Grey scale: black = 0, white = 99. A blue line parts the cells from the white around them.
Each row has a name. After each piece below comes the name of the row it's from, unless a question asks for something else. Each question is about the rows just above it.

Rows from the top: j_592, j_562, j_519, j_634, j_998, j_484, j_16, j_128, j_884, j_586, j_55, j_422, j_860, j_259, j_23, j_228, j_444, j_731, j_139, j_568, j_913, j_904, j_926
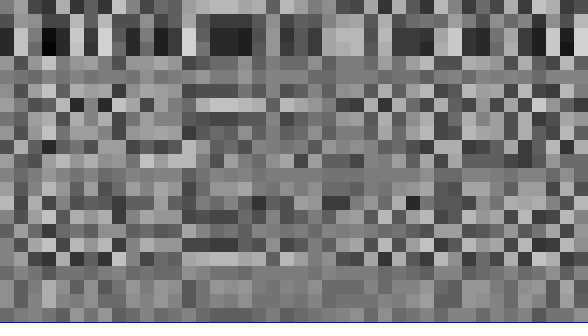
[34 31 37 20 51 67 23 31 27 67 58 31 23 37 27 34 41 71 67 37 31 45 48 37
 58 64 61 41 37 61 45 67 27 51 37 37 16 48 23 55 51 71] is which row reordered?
j_55
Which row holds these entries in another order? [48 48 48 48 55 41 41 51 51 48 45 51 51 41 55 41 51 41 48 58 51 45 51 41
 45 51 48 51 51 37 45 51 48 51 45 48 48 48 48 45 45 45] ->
j_860
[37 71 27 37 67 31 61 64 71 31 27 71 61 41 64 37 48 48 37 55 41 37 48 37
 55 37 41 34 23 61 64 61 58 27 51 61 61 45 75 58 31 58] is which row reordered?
j_586
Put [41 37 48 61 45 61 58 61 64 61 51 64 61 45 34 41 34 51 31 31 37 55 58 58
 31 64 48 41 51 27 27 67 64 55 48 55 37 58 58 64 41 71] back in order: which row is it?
j_259
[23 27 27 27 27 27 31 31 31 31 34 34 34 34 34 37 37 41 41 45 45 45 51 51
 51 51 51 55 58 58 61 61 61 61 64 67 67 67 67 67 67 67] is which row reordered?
j_884

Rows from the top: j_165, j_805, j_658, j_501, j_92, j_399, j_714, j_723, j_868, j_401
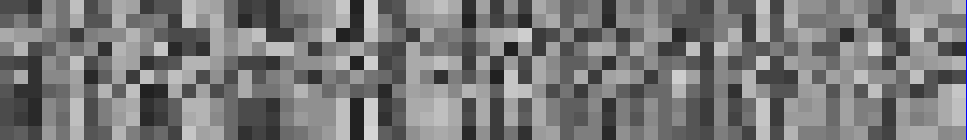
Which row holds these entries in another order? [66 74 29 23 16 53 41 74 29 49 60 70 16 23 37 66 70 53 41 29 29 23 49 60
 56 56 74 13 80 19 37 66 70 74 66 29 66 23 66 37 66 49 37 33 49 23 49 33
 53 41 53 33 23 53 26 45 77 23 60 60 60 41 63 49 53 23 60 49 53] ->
j_868
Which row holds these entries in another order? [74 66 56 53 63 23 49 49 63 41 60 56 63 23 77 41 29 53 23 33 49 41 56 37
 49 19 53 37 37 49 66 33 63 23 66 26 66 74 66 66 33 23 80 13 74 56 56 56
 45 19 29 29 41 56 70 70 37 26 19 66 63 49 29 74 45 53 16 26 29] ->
j_723
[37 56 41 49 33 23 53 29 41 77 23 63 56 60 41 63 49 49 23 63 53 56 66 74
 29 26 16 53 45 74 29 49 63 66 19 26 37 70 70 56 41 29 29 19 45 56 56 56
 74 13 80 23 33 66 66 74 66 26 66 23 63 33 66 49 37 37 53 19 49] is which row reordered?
j_723

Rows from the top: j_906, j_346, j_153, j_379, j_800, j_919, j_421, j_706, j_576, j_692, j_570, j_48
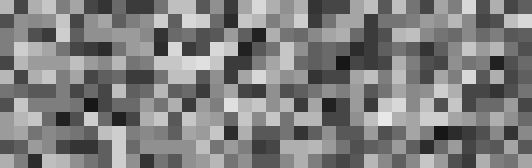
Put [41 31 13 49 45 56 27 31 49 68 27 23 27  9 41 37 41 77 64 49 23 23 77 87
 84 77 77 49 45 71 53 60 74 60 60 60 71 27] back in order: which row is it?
j_800
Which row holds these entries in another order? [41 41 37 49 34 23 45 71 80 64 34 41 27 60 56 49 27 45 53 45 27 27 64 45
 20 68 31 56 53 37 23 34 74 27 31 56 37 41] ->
j_421
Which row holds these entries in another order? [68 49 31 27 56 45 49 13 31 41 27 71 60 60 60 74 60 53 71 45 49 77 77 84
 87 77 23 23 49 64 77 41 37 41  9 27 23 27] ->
j_800
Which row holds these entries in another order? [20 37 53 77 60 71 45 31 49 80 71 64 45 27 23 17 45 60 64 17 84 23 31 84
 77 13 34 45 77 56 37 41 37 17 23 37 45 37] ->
j_379

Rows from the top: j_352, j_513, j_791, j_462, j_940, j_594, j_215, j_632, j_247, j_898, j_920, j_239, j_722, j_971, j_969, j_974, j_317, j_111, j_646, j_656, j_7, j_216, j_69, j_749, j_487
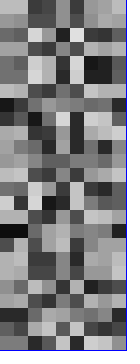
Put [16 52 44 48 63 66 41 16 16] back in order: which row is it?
j_69
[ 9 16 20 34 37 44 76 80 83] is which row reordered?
j_247
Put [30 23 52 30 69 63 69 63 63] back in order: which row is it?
j_462

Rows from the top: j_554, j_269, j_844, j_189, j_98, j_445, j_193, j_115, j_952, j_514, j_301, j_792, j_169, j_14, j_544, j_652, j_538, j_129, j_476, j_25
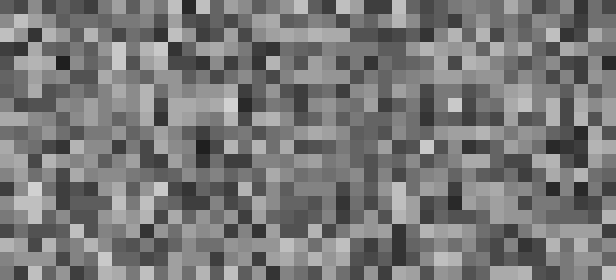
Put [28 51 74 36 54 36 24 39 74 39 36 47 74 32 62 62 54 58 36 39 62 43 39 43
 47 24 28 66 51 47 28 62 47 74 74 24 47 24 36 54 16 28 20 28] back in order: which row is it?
j_544
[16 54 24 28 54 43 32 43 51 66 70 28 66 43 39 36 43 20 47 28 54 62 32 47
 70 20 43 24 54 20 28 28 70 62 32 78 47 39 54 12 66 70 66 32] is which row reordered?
j_98

